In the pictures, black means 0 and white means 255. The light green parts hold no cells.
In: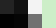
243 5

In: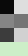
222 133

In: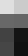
203 104

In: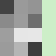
148 156 158

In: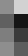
210 96

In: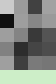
162 135 132 129

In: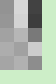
66 211 162

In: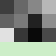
183 33 55

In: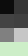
54 67
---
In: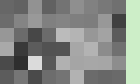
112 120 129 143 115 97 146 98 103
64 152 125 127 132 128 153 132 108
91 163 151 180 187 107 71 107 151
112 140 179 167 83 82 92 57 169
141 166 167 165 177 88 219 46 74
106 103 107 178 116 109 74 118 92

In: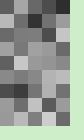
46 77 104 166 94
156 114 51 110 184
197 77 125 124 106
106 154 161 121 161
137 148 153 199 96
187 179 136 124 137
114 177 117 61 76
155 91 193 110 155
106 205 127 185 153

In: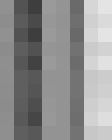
228 214 106 148 154 62 83 145
218 208 111 147 151 74 91 141
228 214 105 148 154 62 82 145
210 203 114 147 149 82 94 140
225 212 108 148 154 66 87 143
204 199 115 147 147 88 95 142
207 201 115 147 148 85 95 141
214 206 112 147 150 78 93 140
222 210 110 147 152 70 89 142
203 199 115 147 147 88 95 143

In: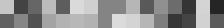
37 212 52 108 144 89 182 132 132 208 218 93 188 102 67 198
91 210 68 54 126 182 212 219 132 178 184 179 164 81 134 97

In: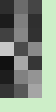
69 107 46
47 127 28
49 134 65
138 75 200
54 168 17
148 129 29
165 88 52

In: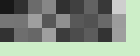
206 56 98 64 48 135 107 49 24
156 105 82 88 143 87 159 117 118
158 51 92 76 60 159 103 110 50

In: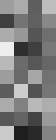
190 94 171 157
136 96 116 63
111 85 152 172
120 63 46 237
102 87 107 185
114 167 105 157
118 82 205 92
174 185 129 171
154 67 99 87
132 41 30 203

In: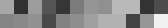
76 51 185 185 144 149 123 54 85 156 48 167
240 150 66 178 177 159 142 130 73 145 137 132
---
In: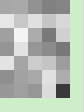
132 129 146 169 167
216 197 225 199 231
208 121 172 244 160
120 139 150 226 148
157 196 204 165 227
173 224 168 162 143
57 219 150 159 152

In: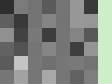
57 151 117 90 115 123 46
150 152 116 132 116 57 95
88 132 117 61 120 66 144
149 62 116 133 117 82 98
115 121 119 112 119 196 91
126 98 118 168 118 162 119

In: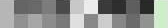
41 94 46 58 235 199 75 124 104 100 182
146 107 135 204 136 223 121 141 167 145 182

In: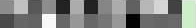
66 213 183 96 172 133 34 172 34 141 87 192 141
104 102 106 3 151 117 103 151 103 248 99 102 74

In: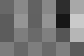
168 45 136 98 137 104
202 22 148 97 149 92
182 85 128 106 126 92
91 127 106 126 104 125

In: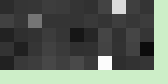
52 63 218 67 49 52 59 61 54 53 44
60 55 62 52 57 52 52 52 117 55 65
53 69 49 69 38 22 53 60 50 47 34
12 66 50 67 49 48 58 65 53 32 51
53 50 46 252 58 73 63 71 61 57 33

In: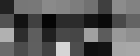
130 140 63 113 125 134 138 120 119 34
99 73 10 20 43 43 5 64 18 82
143 153 92 161 70 72 32 94 45 177
168 166 19 16 77 213 66 95 76 107

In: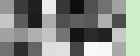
161 113 80 14 54 235 32 59 151
76 176 89 95 80 172 28 92 197
201 34 43 20 116 194 175 146 162
169 246 248 69 224 221 101 45 113
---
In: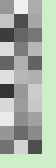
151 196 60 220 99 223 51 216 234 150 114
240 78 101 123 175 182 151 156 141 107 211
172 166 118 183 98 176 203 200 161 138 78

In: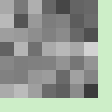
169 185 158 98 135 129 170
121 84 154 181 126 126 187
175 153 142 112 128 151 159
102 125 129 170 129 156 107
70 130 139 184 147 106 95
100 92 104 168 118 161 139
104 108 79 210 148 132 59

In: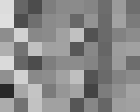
220 223 141 175 218 144 40 172
102 77 209 115 102 209 167 114
76 111 136 193 76 137 196 194
126 139 139 161 126 141 123 161
138 143 161 162 139 162 150 161
139 103 193 87 140 191 164 86
133 147 82 136 132 84 67 135
109 106 106 102 108 106 125 102
155 162 130 157 155 131 144 158
110 123 140 161 109 139 164 161

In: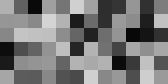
177 150 135 13 26 166
97 151 196 78 142 92
9 137 193 99 148 91
159 212 191 147 152 136
117 179 141 191 100 82
208 27 101 37 179 74
162 107 33 179 169 208
46 46 110 113 178 136
53 154 148 68 11 152
150 140 8 167 57 78
49 30 20 143 193 206
125 193 49 167 83 154

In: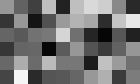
151 53 101 54 104 69
98 151 89 101 173 245
64 20 114 103 107 42
191 81 120 7 187 85
34 154 213 91 119 88
191 179 112 151 119 102
217 167 37 84 27 152
206 45 6 59 193 176
137 197 87 98 155 59
41 232 33 150 112 124

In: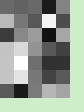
106 185 59 195 197 197 89
99 119 136 217 253 228 25
105 87 156 147 110 120 122
27 244 17 88 49 67 182
131 76 166 65 50 90 164
